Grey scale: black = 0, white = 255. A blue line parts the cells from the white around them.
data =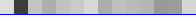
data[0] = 222
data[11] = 152
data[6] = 216
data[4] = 194

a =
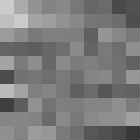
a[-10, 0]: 203
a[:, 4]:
[136, 145, 127, 111, 138, 122, 120, 127, 138, 122]
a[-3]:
[63, 94, 145, 115, 127, 126, 132, 132, 143, 124]
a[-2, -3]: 143
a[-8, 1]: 139
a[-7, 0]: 100
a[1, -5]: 136
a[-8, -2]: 135
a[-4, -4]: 107
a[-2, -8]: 130
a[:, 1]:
[171, 203, 139, 97, 123, 114, 163, 94, 134, 132]
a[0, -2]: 73
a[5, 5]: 111
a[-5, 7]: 135
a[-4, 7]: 86
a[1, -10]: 191
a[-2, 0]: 133
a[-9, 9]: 78
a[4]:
[164, 123, 141, 104, 138, 124, 127, 120, 112, 98]
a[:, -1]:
[81, 78, 121, 143, 98, 151, 98, 124, 161, 55]
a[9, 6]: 87
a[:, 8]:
[73, 109, 135, 110, 112, 113, 101, 143, 144, 72]
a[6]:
[186, 163, 127, 133, 120, 96, 107, 86, 101, 98]
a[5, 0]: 75
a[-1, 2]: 155

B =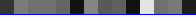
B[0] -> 53
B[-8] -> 133
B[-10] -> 100

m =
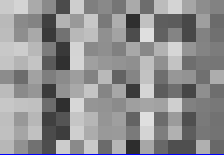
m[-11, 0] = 202
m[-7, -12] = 48
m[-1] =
[183, 145, 113, 77, 204, 138, 202, 107, 182, 45, 167, 104, 79, 79, 176, 104]
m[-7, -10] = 160
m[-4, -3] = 129
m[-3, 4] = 84
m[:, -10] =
[127, 200, 191, 137, 160, 130, 197, 149, 182, 172, 202]
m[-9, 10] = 223
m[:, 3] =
[138, 64, 57, 124, 90, 126, 58, 108, 64, 75, 77]
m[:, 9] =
[170, 47, 76, 168, 143, 133, 58, 159, 99, 122, 45]
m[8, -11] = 197
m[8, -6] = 223
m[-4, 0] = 199
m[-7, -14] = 196
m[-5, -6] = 213
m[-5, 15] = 110
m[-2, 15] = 115
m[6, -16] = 187
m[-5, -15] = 138
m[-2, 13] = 93
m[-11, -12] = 75
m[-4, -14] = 192
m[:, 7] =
[137, 121, 144, 143, 151, 185, 133, 147, 149, 153, 107]
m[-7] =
[196, 180, 196, 90, 48, 213, 160, 151, 147, 143, 191, 144, 195, 110, 119, 118]
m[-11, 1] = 212
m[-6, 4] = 139
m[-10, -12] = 179
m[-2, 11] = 126
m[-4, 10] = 165
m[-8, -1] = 124

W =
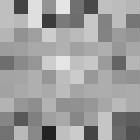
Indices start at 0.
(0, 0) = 191
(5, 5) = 203
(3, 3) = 168
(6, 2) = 175
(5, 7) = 173
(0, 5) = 112
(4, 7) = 155
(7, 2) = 142
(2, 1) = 146
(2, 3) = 205
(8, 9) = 93
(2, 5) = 186
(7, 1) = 150
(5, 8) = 150
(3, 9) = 167
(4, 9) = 182
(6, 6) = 172
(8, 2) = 128
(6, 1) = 169
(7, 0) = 179
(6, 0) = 162
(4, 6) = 199
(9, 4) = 191
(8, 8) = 100
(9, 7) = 197
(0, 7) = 192

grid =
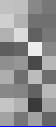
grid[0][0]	193
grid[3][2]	237
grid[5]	[174, 111, 188, 110]
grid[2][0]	177
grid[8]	[163, 119, 162, 101]
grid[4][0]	143
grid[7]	[197, 178, 58, 161]
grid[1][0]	207
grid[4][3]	183

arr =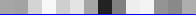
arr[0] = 166
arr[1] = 163
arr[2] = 212
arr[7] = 34
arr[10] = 244

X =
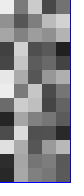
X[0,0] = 237
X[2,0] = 166
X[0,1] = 122
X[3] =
[65, 209, 79, 89, 32]
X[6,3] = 75
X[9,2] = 80
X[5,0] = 231
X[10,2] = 86
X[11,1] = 166
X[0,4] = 114
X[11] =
[45, 166, 117, 125, 89]
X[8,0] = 37
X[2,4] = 179
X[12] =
[40, 168, 128, 119, 90]
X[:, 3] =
[72, 187, 144, 89, 105, 151, 75, 69, 118, 81, 154, 125, 119]
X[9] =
[76, 220, 80, 81, 41]

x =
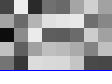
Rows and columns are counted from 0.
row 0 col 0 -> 68
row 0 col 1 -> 237
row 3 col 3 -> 191
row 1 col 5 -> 232
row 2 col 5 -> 107
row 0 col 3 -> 112
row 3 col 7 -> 192
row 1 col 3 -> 224
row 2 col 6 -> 205
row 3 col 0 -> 192
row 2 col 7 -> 161

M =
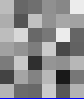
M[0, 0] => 188
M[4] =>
[123, 200, 47, 149, 144, 183]
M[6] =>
[181, 107, 104, 203, 87, 179]
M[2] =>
[189, 216, 104, 120, 236, 101]
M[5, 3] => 184
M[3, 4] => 72
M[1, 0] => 173
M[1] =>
[173, 84, 193, 146, 167, 162]
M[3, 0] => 161

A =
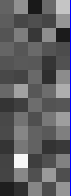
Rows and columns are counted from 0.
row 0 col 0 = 99
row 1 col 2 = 79
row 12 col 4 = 78
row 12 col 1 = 136
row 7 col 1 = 63
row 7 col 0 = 52
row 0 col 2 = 25
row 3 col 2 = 106
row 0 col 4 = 197
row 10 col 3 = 51
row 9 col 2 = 98
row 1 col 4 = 149
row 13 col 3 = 77
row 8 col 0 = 72
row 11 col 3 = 80
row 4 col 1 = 89
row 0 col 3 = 106
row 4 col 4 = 81
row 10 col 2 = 98
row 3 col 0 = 101
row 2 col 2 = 55
